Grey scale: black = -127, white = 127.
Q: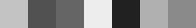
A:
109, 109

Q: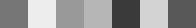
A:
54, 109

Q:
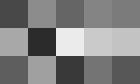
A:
107, 107

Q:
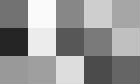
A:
-40, 122

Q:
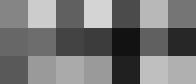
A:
-67, 84

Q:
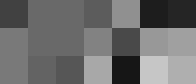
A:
2, 70

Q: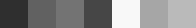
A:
-57, 120

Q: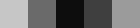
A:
-114, 70

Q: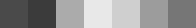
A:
104, 104
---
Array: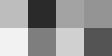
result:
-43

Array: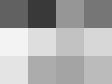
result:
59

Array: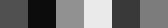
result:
-3

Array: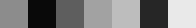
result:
105

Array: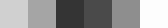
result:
125

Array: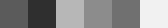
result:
113

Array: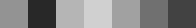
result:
-61

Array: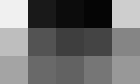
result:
24
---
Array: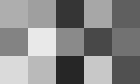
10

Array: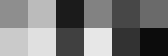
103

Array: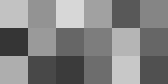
-2

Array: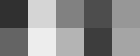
52

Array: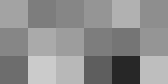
-2

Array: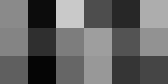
30

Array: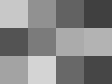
-4

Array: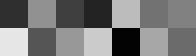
-124

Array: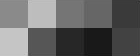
-88

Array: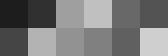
0
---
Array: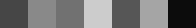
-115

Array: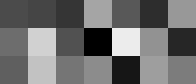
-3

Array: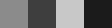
-100

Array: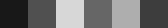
-66

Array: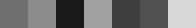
88

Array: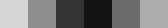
45
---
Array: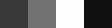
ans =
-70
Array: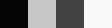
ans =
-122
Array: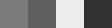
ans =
-4
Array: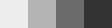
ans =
109
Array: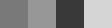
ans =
-6
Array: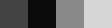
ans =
-60
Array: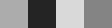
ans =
44
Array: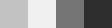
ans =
66
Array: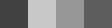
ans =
-62
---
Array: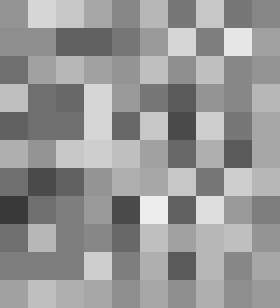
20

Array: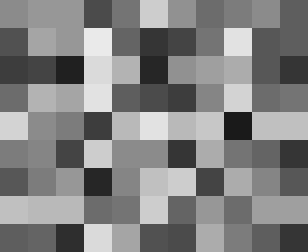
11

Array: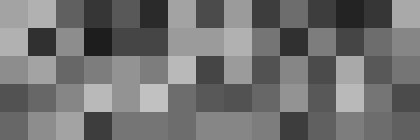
35

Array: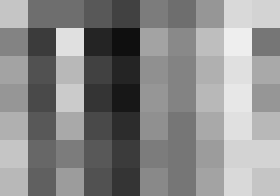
69

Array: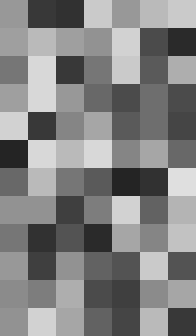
24

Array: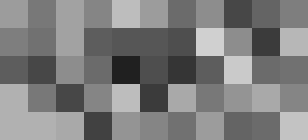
28

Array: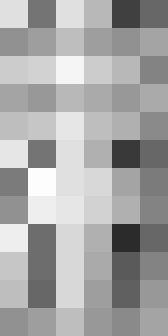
96

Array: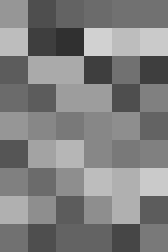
22
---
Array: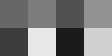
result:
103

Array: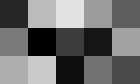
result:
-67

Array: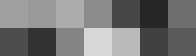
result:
58

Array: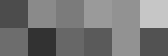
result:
-37

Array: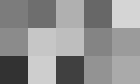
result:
62

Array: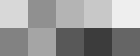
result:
-39

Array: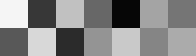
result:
73
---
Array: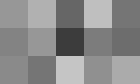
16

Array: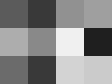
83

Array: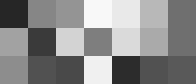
-46

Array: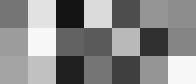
21

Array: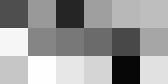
-120

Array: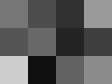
-29

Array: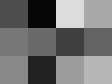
28

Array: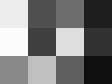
-33
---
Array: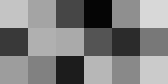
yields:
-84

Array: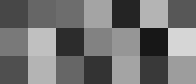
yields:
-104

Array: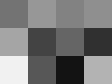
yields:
-26

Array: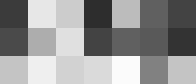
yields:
-38

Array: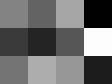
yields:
-41

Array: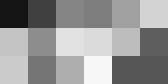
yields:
61

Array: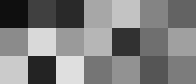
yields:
-16
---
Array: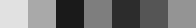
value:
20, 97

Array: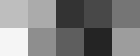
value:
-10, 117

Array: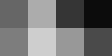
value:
-115, -2

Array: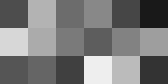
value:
-102, -42

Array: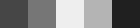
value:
-95, -57

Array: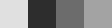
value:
35, 96
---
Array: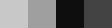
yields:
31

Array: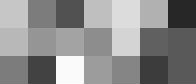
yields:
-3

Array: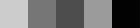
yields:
-9

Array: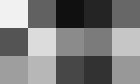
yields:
-30

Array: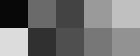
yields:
-21

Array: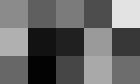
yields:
-32

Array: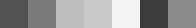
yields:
-4

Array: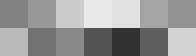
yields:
24
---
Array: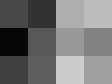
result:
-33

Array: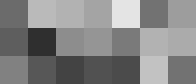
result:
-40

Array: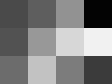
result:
66

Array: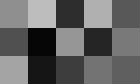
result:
-106

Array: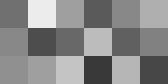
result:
31

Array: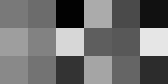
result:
-12

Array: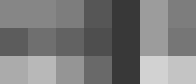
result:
56

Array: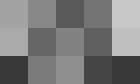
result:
-5

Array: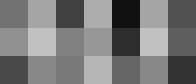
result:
8
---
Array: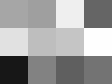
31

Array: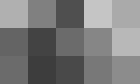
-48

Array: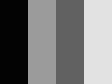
27

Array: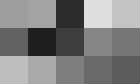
-83

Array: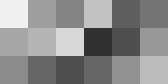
66

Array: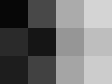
-55

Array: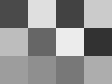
95

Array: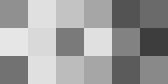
38
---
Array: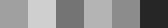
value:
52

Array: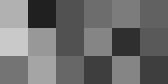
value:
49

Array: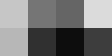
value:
70

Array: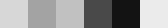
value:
87

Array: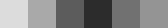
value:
41

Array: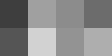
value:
46
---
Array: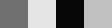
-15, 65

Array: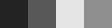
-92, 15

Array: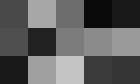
-54, -74

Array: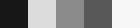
-104, 119

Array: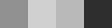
16, -81

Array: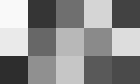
121, -53

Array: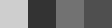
78, -48

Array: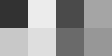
-77, 23

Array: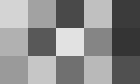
84, -47
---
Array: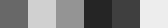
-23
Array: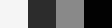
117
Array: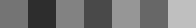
-11
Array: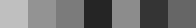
63
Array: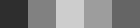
-81
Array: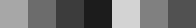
39
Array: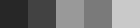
-88
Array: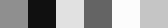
15
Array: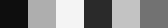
-113
